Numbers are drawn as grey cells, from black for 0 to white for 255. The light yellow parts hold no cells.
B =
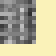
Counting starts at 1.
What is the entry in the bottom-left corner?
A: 84
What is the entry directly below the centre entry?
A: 97
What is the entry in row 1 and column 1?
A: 143
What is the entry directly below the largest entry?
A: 143
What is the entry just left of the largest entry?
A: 113
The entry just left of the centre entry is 143
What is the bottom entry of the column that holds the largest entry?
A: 113
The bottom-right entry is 159
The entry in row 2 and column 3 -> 143
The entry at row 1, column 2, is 159
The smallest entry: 46
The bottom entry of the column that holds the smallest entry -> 72
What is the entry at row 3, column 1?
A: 113
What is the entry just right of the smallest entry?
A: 175
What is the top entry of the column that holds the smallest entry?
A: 72
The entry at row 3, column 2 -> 143
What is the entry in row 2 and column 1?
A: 97
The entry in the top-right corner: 143
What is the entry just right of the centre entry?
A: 143
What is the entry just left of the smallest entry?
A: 97
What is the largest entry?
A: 201
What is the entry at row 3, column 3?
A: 113
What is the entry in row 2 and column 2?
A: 128
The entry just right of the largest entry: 128
